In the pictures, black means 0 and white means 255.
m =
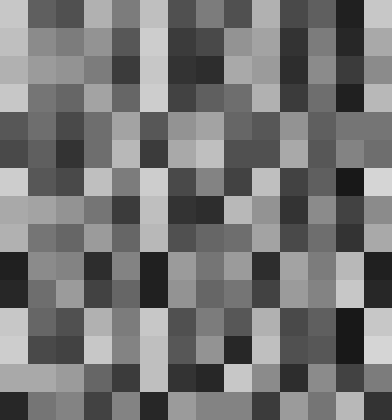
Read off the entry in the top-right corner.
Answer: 199
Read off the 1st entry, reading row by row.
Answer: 199
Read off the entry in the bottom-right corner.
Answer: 51
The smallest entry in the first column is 32
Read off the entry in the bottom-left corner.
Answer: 39
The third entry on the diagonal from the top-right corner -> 139
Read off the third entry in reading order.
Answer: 80
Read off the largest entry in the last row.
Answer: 184
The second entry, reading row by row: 95
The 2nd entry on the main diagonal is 139
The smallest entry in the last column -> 32
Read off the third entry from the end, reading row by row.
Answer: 117
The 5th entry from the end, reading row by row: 59
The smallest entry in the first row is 32
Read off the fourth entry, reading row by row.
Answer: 177

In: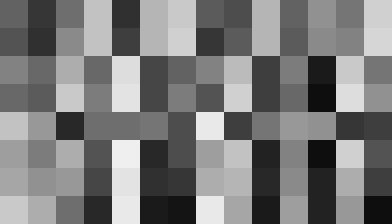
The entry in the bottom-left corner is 201
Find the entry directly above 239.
110
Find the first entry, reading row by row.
98
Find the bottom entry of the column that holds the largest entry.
233
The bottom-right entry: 14
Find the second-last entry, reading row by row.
152
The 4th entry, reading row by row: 194
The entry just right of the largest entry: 40
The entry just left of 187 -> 130
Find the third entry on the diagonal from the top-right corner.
26
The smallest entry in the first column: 83
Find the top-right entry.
208
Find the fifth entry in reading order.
48
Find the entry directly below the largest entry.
227
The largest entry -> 239
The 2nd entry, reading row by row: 54
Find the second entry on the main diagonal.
48

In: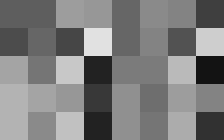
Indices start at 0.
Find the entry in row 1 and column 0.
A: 76
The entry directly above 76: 94
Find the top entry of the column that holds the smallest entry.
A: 63
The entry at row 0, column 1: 94
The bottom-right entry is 49
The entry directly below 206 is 19
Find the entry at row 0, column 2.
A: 157
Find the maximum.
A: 225
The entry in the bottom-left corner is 179
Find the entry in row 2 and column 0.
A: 164

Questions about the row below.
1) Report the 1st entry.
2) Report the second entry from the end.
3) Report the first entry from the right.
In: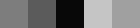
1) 125
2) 197
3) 160

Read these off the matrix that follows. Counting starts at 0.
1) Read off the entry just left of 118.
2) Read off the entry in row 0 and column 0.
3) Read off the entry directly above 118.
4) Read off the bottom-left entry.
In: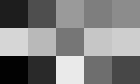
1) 185
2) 29
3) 154
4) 2

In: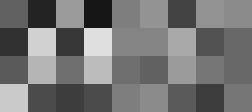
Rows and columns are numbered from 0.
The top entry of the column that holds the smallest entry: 22
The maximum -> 223
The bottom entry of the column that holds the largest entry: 75
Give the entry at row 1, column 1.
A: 209
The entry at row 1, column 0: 49
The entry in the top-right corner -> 139
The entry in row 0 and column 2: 155
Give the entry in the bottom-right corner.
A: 118
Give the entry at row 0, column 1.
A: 35
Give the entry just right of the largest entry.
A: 132
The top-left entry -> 97

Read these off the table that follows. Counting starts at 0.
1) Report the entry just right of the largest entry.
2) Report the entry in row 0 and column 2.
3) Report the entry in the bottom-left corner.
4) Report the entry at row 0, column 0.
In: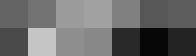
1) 142
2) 155
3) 74
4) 100

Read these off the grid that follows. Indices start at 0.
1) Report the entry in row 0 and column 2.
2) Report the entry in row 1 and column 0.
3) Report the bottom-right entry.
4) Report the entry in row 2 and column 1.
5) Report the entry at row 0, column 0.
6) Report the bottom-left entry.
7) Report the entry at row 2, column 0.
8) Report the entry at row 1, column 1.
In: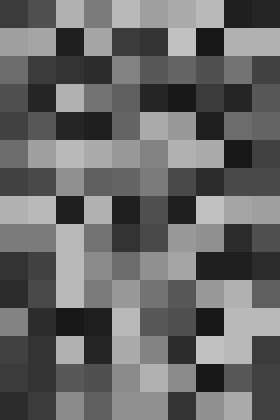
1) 177
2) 159
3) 65
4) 59
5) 59
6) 44
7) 108
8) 165
